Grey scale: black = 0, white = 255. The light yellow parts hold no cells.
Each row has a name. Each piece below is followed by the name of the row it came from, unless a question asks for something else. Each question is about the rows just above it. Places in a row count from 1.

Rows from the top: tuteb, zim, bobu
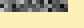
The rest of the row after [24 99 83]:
[125 137]
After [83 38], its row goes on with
[168  24  99  83 125 137]
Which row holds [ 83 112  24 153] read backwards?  bobu

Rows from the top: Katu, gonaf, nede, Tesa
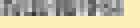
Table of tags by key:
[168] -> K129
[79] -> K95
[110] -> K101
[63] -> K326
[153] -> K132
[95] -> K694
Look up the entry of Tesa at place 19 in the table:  K694
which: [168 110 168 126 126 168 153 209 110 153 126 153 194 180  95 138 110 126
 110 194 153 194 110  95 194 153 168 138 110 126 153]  nede
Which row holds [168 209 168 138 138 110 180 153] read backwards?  Katu
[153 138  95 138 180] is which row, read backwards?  gonaf
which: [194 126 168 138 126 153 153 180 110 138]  gonaf

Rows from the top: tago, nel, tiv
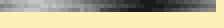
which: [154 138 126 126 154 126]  tiv
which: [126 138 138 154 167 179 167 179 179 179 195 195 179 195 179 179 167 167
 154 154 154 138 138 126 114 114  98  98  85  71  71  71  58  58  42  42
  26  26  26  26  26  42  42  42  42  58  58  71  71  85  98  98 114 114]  nel
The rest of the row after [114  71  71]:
[ 58  58  58  42  42  26  26  26  26  26  26  42  42  42  58  58  71  71
  85  85  98 114 114 126 126 138 138]
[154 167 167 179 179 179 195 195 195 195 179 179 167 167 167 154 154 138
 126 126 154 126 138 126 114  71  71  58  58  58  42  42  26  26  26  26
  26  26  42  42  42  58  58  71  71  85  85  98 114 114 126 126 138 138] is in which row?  tiv

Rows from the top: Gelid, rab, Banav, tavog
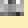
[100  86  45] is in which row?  tavog
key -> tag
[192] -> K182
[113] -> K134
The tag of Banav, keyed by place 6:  K182

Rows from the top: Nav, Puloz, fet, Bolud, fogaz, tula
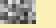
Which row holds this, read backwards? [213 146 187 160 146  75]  Puloz
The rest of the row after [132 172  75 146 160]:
[187 146 213]
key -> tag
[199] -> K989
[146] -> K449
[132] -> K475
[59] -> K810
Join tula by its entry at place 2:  K449
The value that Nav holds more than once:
[146]
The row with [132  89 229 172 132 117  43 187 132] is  Bolud

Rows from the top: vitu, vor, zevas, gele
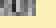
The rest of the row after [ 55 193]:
[124  95 152 108]
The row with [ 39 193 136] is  zevas
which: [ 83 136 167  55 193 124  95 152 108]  vitu
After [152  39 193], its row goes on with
[136 108 181 124]

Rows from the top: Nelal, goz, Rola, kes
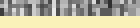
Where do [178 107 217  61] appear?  Nelal
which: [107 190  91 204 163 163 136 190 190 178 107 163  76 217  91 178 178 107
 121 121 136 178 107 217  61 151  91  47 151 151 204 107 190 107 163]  Nelal
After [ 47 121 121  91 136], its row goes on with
[163 163 163]
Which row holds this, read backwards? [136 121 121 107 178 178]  Nelal

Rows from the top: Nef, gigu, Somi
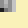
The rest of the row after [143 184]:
[143 196]
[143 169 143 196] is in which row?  gigu
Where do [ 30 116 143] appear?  Somi

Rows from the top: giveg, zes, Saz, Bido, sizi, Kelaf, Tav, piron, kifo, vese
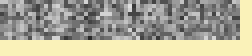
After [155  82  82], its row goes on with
[ 98 167  98  68  82 128 155  82 179 141  68  98 128 179 222  56 179 128
 167 179 195 155 179 141  82 141 155  98  82 128 113 167  68 141 128  98
 155  98  98 167  98 155]
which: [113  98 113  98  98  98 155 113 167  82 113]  piron
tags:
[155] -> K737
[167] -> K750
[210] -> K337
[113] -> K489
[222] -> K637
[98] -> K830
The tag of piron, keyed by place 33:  K337
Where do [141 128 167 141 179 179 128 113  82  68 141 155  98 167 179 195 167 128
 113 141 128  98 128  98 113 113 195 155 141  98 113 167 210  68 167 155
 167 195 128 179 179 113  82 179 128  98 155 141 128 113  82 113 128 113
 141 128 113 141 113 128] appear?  Saz
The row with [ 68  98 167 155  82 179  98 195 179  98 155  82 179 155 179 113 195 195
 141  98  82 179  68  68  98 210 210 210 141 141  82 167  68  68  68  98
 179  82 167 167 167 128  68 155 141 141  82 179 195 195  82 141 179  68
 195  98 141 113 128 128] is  Bido
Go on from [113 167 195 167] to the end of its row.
[ 82 128  82  98 195 141 167 195 195 128  98  82 167 195  82  98 167 179
  82 167  82 155  82 113 141 210  82 195 179 113 155 128  98 113 155 167
 167 128  68 128 113  98 113  98  98  98 155 113 167  82 113 141  98]

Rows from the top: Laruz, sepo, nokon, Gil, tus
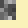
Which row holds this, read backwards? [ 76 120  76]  sepo
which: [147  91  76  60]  nokon
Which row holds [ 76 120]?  sepo
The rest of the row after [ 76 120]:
[76 76]
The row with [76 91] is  Gil

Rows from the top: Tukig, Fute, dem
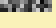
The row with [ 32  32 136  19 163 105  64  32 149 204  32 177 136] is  dem
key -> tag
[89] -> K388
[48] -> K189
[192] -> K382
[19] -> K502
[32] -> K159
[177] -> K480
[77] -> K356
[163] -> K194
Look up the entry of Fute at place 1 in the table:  K356
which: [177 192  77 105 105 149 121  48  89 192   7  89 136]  Tukig

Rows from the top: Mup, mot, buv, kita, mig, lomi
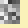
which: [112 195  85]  mig
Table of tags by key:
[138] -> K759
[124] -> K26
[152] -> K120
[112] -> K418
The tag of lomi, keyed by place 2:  K120
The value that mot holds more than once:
[138]
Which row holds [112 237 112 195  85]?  mig

